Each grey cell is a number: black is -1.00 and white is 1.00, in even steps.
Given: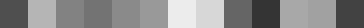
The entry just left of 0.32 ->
-0.59
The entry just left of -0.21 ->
0.69

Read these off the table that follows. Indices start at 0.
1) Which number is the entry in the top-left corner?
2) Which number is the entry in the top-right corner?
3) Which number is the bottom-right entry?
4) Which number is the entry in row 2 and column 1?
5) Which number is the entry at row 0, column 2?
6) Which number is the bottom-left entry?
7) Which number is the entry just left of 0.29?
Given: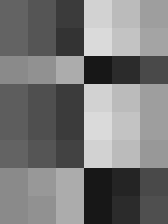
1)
-0.22
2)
0.24
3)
-0.38
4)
0.14
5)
-0.54
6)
0.08
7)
0.53

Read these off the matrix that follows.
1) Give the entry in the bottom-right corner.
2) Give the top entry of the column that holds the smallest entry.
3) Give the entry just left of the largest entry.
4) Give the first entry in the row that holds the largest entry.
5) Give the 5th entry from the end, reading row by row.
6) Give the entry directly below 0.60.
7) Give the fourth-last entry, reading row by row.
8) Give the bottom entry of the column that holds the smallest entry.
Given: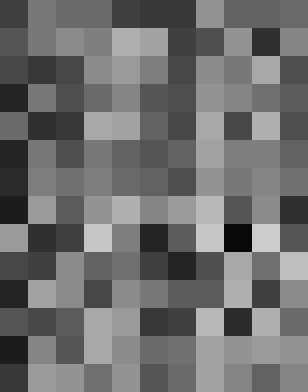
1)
0.04
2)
-0.23
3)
-0.93
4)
0.21
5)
-0.17
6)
-0.12
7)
0.27
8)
0.04

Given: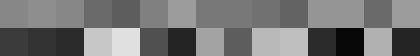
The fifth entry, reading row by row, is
-0.27
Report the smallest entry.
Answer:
-0.94
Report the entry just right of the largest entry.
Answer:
-0.37
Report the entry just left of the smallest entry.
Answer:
-0.66
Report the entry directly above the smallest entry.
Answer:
0.17
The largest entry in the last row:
0.76
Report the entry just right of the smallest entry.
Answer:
0.39
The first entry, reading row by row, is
0.06
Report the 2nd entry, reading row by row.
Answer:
0.11

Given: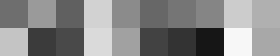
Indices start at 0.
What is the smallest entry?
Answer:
-0.83
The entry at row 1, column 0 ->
0.54
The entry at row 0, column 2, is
-0.25
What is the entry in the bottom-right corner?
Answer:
0.32
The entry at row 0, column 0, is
-0.14
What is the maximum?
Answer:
0.94

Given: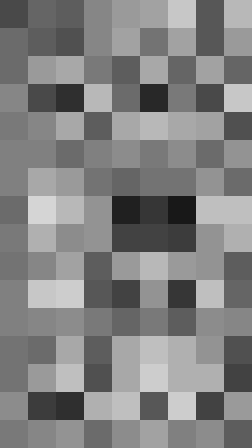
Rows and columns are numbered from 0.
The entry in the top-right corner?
0.44
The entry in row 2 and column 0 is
-0.16
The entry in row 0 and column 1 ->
-0.21
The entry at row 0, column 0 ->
-0.43
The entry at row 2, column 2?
0.32
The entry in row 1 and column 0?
-0.16
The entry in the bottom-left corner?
-0.05
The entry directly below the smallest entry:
-0.53
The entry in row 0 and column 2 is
-0.27
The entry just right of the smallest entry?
0.50
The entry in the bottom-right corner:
-0.27
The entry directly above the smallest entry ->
-0.10
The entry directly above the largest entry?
0.32
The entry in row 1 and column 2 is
-0.37
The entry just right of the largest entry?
0.44
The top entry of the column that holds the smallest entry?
0.56
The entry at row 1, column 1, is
-0.27

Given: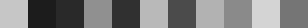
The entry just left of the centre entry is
-0.62
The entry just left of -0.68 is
-0.78

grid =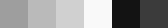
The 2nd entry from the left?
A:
0.46
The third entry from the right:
0.95
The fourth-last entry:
0.63

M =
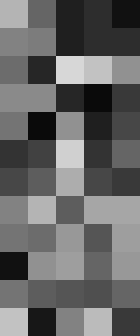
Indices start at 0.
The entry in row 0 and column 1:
-0.21
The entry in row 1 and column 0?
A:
0.02
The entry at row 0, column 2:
-0.76
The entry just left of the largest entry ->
-0.70
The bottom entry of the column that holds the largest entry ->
0.02
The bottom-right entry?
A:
-0.55
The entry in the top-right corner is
-0.87
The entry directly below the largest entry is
-0.70
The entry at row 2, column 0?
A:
-0.15
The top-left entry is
0.41
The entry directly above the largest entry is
-0.76
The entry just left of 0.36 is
-0.27
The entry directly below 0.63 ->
0.36
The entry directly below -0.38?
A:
0.47
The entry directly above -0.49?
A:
-0.92

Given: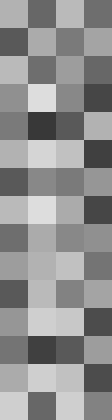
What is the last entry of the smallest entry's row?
0.40
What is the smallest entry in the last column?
-0.50
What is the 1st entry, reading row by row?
0.40
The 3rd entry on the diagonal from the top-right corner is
-0.14
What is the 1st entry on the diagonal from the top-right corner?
-0.14
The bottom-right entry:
0.02
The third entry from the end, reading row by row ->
-0.19
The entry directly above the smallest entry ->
0.73
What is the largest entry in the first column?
0.62
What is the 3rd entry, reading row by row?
0.46
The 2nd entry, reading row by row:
-0.19

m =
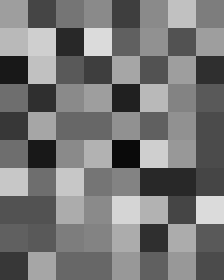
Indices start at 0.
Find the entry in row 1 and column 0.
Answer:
0.45
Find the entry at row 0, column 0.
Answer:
0.24
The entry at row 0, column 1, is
-0.46
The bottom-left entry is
-0.57
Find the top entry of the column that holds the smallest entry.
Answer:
-0.51
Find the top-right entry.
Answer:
-0.02
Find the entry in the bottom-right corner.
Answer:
-0.41
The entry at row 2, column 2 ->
-0.30
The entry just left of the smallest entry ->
0.40
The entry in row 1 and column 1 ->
0.62
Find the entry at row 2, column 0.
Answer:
-0.81
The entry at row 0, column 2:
-0.08
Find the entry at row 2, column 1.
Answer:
0.51
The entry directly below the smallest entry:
0.03
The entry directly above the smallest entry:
0.14

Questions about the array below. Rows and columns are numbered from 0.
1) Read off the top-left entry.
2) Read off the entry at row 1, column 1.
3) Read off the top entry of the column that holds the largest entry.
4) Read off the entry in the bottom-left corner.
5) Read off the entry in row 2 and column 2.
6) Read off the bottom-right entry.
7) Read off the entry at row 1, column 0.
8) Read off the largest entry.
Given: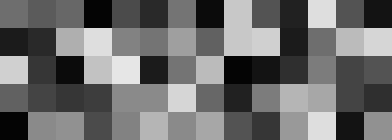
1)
-0.14
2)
-0.68
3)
-0.41
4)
-0.97
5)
-0.91
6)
0.14
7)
-0.79
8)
0.80

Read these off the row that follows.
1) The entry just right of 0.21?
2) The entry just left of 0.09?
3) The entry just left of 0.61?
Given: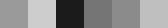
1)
0.61
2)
-0.08
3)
0.21

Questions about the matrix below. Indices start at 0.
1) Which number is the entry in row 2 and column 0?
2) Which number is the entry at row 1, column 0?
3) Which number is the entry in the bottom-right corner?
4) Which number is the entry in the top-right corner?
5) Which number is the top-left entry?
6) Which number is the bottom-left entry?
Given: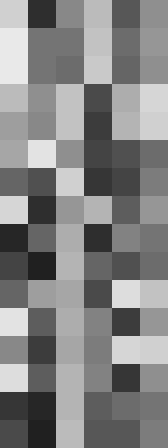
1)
0.83
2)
0.83
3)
-0.03
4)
0.12
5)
0.63
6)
-0.42
